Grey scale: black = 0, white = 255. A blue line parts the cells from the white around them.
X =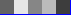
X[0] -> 99
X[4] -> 61
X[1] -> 230

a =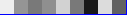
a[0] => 238
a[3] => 143
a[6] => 24
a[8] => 97

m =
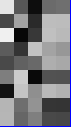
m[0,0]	229
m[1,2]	42
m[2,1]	7
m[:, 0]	[229, 71, 240, 92, 73, 126, 18, 181, 182]
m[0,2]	13
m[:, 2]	[13, 42, 56, 194, 105, 9, 143, 147, 127]
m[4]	[73, 97, 105, 174, 168]
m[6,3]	185
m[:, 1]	[87, 163, 7, 52, 97, 204, 196, 110, 102]
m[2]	[240, 7, 56, 192, 185]
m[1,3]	189
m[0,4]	111
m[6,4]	177
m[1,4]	188
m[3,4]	151

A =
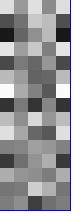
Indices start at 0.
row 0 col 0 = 222
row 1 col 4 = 79
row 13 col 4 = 117
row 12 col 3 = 125
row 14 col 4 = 125
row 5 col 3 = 103
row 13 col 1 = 122
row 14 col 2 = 63
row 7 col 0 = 51
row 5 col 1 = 156
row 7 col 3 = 135
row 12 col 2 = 142
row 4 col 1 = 122
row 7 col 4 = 51
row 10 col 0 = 129
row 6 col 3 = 88
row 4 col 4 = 73
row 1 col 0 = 79
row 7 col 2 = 52
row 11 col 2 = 148
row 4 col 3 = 150
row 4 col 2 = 103
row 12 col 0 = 173

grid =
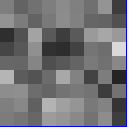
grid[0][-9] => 126
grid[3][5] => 66
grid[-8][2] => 99
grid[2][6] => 154
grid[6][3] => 101
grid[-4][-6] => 108
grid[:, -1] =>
[60, 80, 153, 217, 136, 36, 114, 52, 62]
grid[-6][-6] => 49
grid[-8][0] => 147
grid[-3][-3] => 115
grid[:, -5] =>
[139, 140, 61, 45, 88, 168, 115, 160, 149]
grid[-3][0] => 141
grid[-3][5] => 121
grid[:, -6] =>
[126, 121, 89, 49, 79, 108, 101, 179, 156]
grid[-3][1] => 143
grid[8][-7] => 103
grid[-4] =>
[181, 92, 83, 108, 168, 130, 67, 125, 36]
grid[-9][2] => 113
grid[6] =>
[141, 143, 109, 101, 115, 121, 115, 61, 114]
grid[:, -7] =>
[113, 99, 163, 144, 133, 83, 109, 96, 103]
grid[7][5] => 149

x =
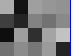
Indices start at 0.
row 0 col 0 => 173
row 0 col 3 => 150
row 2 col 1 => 158
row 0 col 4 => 146
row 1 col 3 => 114
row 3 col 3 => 155

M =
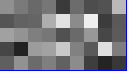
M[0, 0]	144
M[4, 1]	146
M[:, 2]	[105, 101, 127, 156, 107]
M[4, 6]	62
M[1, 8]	89
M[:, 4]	[58, 226, 81, 201, 97]
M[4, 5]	140
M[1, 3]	174
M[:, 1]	[122, 98, 147, 34, 146]
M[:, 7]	[82, 60, 71, 223, 36]
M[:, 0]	[144, 85, 161, 70, 95]
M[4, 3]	127

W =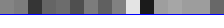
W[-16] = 132
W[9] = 228
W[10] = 27
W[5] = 79
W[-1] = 104

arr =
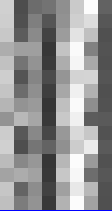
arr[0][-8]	208
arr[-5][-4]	144
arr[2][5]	227
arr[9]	[204, 88, 136, 71, 152, 217, 199, 82]
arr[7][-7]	147
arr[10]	[208, 78, 117, 99, 144, 204, 235, 90]
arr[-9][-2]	177
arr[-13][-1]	80
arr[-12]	[173, 159, 159, 55, 195, 250, 129, 83]
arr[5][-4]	149
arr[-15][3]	115
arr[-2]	[198, 100, 141, 65, 160, 232, 184, 81]
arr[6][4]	167
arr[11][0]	187
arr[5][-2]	212
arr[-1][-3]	252
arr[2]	[200, 92, 138, 67, 156, 227, 192, 80]
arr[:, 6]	[252, 221, 192, 129, 169, 212, 177, 142, 92, 199, 235, 154, 109, 184, 162]
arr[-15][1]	77
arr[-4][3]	54
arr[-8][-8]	181
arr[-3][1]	172
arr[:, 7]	[98, 87, 80, 83, 81, 85, 80, 82, 90, 82, 90, 81, 87, 81, 80]
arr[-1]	[191, 124, 147, 56, 178, 252, 162, 80]
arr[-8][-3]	250
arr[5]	[206, 84, 133, 75, 149, 211, 212, 85]
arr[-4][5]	252
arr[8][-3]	240
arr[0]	[208, 77, 108, 115, 143, 202, 252, 98]
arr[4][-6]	147
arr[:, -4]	[143, 146, 156, 195, 173, 149, 167, 191, 200, 152, 144, 183, 199, 160, 178]

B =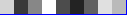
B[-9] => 212
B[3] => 254
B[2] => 135
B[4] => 76

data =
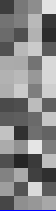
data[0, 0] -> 61
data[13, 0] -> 158
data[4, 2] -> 115
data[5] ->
[178, 185, 152, 215]
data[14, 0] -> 70
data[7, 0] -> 74
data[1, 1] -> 127
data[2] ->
[107, 79, 178, 44]
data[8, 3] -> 198
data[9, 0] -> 194
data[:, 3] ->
[226, 55, 44, 90, 216, 215, 206, 95, 198, 99, 125, 190, 47, 90, 168]
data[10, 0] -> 171
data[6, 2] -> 126
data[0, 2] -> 141
